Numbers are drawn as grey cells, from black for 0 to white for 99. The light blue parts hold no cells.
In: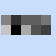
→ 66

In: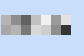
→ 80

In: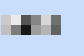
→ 61

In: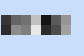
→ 17

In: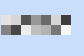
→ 69

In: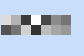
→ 73

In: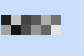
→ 58
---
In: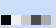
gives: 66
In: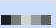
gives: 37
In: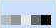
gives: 1
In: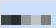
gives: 48
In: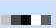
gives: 37
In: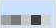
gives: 81
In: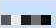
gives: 2
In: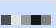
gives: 50
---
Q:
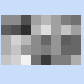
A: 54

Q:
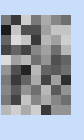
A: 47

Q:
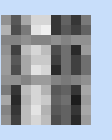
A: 56

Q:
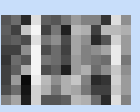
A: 33

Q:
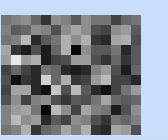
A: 45

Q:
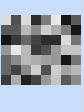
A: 85

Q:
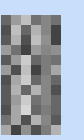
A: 40
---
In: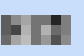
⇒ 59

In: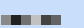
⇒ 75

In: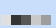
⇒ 34

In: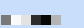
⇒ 17

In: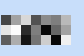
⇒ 80

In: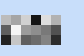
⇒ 42

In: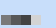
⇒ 34
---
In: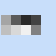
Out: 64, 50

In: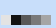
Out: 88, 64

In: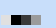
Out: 87, 60

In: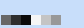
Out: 40, 59

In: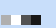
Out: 68, 9

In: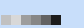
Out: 75, 11

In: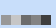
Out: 59, 24

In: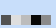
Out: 32, 54

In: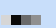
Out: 83, 56

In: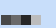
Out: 28, 73
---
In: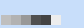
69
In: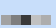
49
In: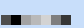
0
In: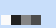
13
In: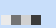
45
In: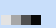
65
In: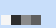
18
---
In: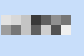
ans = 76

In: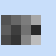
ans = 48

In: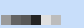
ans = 34

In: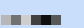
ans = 80

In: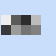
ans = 17

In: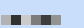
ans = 79

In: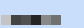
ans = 31

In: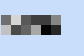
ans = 34
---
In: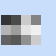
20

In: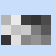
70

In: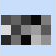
29

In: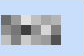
42

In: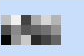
74

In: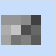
58

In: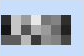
18

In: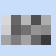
84

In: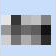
89

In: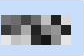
46
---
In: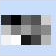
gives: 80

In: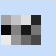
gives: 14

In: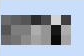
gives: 25

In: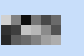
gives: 41

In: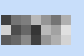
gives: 68

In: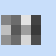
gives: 26

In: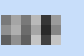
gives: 60
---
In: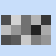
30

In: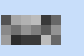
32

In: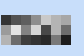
20

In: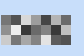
46

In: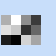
68

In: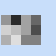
58

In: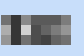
44

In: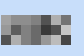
63

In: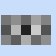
46
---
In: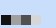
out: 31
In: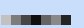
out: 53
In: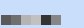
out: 20
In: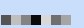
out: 43
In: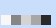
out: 65
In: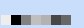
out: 27
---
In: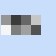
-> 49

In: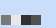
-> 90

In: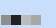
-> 13

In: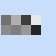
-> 49

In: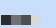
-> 44

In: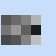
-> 33
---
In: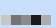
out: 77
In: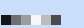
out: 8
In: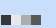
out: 21
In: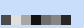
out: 29
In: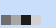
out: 43
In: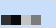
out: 19
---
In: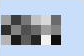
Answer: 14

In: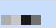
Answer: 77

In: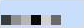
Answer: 4

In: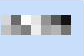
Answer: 65

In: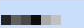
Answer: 5

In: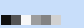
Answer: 61
